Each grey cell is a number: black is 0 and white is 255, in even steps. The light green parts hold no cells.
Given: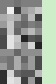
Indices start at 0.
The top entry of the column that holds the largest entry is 126
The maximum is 239
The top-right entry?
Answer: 126
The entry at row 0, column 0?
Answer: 126
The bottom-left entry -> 48
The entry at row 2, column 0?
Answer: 171
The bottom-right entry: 48
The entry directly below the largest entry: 185
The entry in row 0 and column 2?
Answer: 114
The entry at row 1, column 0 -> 126

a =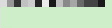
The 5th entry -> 205
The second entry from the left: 151
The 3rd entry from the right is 68
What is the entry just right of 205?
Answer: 38

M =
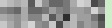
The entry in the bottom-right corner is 90
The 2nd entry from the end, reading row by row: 145
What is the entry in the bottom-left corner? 199
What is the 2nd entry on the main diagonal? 119
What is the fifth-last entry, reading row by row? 184
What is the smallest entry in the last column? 75
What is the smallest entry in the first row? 75
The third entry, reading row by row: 170
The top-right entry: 103
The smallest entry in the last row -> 75
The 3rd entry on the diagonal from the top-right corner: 158
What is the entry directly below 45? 170
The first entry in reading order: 199
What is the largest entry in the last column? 158
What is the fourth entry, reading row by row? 184
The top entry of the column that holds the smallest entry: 119

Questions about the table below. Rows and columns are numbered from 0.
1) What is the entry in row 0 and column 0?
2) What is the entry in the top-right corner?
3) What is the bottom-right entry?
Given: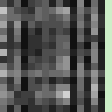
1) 94
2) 33
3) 33

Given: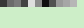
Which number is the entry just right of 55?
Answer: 107
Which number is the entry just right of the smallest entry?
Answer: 81

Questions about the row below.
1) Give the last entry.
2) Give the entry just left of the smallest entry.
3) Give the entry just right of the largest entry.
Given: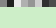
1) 76
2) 133
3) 176

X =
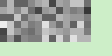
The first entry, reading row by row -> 111
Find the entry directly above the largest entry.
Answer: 98
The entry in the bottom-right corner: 181
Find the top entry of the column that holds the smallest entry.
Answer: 111
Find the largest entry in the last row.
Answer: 224
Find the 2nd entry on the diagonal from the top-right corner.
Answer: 137
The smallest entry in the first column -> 70
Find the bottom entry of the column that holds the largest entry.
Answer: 83
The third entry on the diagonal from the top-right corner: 152
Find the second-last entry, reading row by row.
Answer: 181
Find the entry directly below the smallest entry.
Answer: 125
